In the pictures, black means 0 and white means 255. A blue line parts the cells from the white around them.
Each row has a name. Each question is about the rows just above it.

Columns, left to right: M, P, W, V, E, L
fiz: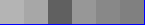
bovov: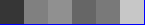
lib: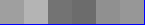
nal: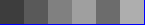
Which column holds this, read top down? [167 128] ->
P
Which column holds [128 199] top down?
L
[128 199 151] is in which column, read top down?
L
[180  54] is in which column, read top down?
M
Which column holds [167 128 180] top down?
P

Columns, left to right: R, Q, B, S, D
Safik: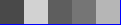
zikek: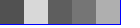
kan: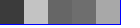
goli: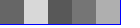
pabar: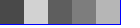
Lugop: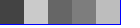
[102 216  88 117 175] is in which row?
goli
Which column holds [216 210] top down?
Q
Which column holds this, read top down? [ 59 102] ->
R
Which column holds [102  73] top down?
R
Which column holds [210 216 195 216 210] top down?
Q
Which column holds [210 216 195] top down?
Q

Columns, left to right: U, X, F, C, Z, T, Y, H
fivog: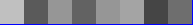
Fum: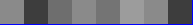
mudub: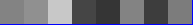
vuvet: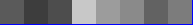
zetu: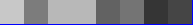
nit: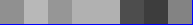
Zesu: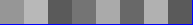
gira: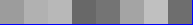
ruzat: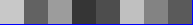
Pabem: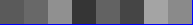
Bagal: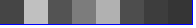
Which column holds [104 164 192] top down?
T
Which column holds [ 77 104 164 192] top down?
T
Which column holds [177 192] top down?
Y

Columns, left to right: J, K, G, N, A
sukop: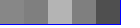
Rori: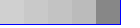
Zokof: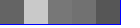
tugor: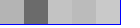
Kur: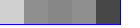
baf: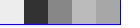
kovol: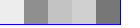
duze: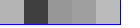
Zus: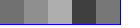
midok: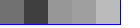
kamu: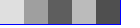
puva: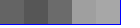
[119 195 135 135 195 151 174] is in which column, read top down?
G
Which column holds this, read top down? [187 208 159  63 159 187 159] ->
N
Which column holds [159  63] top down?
N
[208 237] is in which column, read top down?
J
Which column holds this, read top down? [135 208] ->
J

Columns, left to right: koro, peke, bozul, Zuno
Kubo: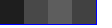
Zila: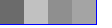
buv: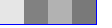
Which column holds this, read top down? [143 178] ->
bozul
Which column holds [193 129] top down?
peke
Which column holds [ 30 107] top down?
koro

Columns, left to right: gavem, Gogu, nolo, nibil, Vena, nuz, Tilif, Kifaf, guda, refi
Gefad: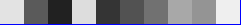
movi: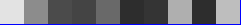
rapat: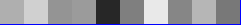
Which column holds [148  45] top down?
guda
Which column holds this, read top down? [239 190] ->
refi
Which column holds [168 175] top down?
Kifaf
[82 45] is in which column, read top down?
nuz
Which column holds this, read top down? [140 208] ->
Gogu

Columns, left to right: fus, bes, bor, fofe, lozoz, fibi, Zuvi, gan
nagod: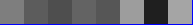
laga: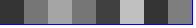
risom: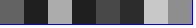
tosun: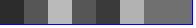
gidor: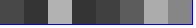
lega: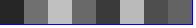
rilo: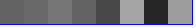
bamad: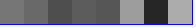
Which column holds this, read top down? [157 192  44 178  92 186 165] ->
fibi
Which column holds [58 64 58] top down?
lozoz
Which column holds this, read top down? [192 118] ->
bor
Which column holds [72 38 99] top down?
fus
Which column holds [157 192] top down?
fibi
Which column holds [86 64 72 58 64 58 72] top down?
lozoz
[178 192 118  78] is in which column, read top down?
bor

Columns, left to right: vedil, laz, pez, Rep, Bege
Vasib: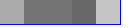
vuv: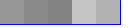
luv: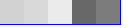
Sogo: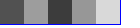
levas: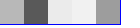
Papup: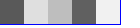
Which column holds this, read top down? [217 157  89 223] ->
laz
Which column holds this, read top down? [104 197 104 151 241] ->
Rep
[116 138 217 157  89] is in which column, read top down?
laz
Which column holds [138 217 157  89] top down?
laz

